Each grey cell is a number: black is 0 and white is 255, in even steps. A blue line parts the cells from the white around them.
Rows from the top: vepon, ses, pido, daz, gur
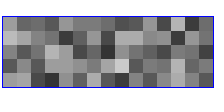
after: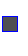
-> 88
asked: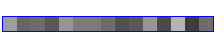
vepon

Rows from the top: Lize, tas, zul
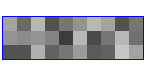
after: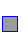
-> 90
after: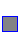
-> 60
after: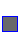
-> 183
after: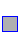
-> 98
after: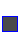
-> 118
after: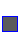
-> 98

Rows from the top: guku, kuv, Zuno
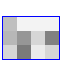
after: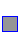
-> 214
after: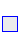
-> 214
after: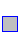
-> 243
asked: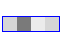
Zuno
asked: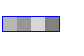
kuv
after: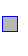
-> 150

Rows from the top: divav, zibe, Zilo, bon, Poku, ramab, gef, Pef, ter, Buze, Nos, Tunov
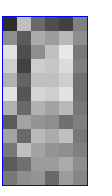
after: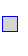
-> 206
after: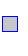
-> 220
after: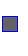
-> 192
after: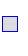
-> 128

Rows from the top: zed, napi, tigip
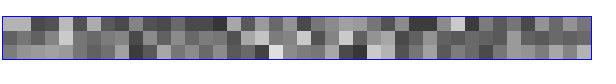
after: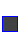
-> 223
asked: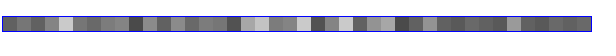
napi
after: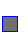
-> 161
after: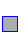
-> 89
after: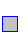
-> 124

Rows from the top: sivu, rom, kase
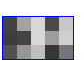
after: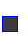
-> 67
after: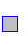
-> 54
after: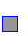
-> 191
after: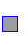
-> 207
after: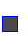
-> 199
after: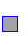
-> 215
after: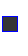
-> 117

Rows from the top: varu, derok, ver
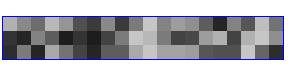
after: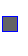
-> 45
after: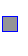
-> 80
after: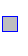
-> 115
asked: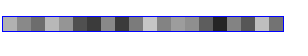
varu

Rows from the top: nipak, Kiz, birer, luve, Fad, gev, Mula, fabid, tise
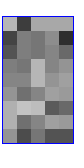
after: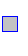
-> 189
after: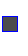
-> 118
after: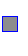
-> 46

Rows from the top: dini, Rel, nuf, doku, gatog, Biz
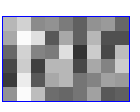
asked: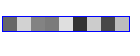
nuf
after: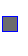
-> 103

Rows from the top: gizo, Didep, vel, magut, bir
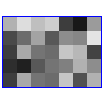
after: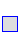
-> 191
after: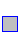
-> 206
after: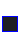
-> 88
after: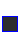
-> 32

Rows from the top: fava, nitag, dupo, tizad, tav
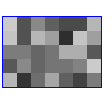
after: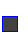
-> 124
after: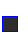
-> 196
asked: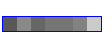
tizad
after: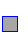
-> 96
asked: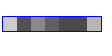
fava
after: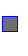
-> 166

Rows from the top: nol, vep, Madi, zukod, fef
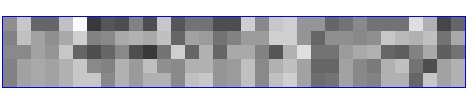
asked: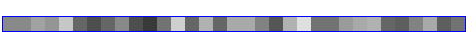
Madi
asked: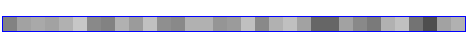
zukod
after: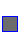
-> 115
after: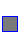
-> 177
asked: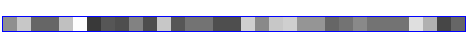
nol
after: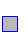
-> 177

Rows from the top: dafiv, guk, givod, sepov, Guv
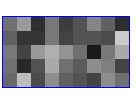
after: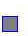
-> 67
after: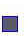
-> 141
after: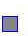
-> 97
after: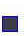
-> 83
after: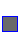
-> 189

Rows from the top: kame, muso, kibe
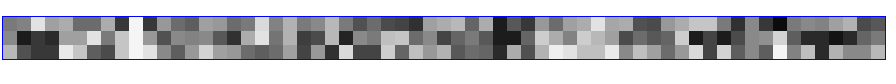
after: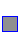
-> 211
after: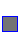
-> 178
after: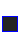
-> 137
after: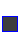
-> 75
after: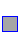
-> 172
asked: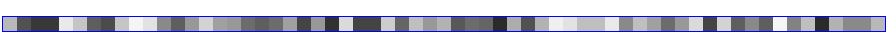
kibe

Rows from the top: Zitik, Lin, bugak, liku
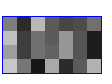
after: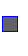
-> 150
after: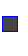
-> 77

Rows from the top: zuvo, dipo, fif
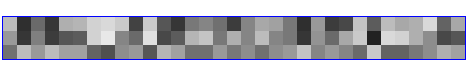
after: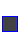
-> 202
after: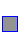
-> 106
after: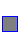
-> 60
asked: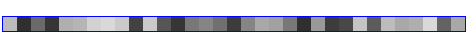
zuvo

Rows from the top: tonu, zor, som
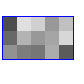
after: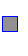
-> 125
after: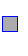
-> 91
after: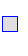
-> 208
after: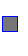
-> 172
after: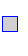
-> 152
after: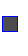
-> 223
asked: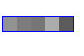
som

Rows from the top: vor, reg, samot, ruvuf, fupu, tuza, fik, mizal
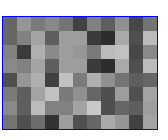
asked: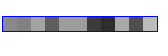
ruvuf
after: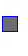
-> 51

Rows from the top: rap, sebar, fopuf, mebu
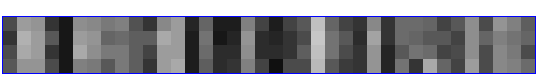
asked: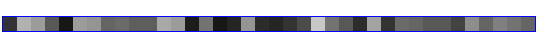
sebar
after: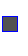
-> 52
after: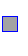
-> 52
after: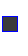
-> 52

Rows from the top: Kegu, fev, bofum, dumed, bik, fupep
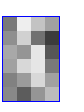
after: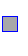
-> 149
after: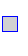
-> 113
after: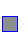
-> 209
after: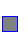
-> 155

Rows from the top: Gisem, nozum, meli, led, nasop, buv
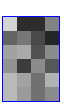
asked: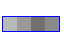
buv
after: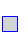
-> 45
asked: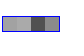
meli
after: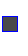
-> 37
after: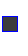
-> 139

